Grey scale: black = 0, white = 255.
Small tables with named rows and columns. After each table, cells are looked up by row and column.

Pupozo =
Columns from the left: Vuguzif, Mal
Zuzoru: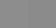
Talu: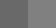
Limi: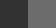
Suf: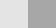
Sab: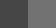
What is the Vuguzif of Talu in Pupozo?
105
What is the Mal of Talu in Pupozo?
128
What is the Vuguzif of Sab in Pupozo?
70
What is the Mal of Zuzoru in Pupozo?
139
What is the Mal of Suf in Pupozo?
167
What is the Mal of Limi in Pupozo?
108
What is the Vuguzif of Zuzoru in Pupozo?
141
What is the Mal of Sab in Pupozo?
114
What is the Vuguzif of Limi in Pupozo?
50
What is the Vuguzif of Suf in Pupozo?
228
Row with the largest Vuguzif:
Suf

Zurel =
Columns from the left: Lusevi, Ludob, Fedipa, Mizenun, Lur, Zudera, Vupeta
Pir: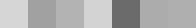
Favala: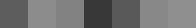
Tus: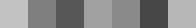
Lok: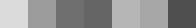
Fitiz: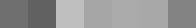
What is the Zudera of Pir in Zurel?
172
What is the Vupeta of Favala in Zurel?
143
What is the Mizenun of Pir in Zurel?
211
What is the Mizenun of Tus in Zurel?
160
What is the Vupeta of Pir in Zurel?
175
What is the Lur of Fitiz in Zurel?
170
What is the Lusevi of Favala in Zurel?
93
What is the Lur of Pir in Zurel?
107
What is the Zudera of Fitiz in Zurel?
168
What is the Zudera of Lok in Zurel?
167
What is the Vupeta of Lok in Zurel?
79
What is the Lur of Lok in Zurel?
182
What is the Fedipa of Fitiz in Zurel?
191
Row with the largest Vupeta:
Tus

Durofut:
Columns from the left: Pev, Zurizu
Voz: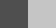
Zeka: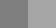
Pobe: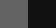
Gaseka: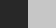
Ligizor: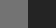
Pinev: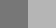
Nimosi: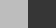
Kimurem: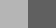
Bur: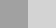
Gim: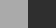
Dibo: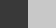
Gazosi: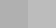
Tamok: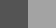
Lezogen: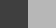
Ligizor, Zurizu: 36
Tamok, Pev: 84
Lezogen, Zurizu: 183
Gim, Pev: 170
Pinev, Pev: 119
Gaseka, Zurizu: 198

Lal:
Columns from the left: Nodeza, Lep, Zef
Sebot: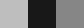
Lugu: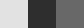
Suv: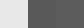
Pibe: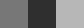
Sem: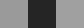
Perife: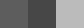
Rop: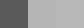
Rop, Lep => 181
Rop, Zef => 184
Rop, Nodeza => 90
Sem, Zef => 160
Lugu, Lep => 46
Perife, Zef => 187
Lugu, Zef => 104
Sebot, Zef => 134
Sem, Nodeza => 154

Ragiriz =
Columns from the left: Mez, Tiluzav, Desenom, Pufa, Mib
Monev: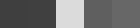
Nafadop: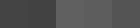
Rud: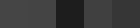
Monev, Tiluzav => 64
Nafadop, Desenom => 96
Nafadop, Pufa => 93
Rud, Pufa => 64
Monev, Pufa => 95
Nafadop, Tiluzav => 66
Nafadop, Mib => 84
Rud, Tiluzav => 68
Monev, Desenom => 219
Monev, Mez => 63
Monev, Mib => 103
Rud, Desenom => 29
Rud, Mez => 69
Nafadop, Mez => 68
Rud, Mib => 54
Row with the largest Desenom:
Monev

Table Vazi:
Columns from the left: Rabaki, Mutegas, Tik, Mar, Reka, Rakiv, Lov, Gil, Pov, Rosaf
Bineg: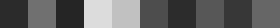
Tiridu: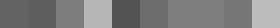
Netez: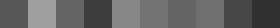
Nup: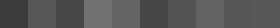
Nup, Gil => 98
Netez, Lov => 101
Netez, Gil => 111
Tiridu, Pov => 119
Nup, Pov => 86
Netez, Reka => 135

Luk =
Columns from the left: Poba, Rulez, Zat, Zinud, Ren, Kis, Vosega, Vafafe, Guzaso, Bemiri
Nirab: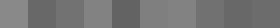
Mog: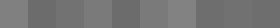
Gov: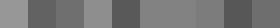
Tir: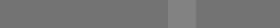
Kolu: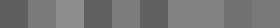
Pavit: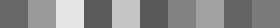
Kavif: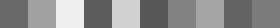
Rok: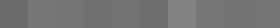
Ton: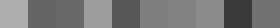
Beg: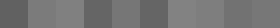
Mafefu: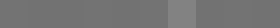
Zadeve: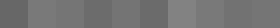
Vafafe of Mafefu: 114
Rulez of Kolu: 122
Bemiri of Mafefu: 114
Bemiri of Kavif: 123
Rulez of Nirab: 104
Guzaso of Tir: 115

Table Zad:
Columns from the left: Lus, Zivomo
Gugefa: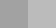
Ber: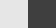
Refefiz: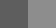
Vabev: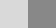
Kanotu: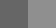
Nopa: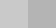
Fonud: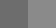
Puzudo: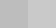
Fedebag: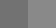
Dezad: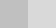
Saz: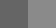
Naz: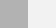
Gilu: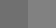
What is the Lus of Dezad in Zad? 192
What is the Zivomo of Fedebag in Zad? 137
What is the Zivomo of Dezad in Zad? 217
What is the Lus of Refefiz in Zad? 94
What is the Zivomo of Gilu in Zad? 129
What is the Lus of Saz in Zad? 101
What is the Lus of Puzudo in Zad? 189
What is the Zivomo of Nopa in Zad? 180
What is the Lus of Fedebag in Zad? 114
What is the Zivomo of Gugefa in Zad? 187
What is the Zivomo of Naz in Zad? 242
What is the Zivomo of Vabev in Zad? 136
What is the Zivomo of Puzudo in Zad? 201
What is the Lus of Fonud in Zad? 109
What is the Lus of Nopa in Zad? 201
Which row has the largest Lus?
Ber

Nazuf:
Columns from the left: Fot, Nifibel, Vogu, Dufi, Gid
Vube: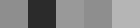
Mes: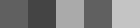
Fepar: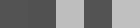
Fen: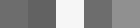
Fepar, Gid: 192
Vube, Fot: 142
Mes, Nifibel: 68
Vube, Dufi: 142
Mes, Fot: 96
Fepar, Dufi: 83
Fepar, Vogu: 190
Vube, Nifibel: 43
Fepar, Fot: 83
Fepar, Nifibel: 81
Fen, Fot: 109
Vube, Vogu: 153
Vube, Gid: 181
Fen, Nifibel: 98
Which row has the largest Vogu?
Fen

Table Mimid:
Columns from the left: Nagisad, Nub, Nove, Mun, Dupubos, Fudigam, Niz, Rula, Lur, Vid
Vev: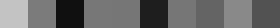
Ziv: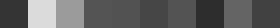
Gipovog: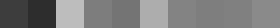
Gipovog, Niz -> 131
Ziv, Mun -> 84
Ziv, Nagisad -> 52
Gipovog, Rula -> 126
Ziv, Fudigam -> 70
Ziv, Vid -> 65
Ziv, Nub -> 219
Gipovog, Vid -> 138
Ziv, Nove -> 155
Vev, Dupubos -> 118
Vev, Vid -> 82
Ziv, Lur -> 100
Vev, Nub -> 123

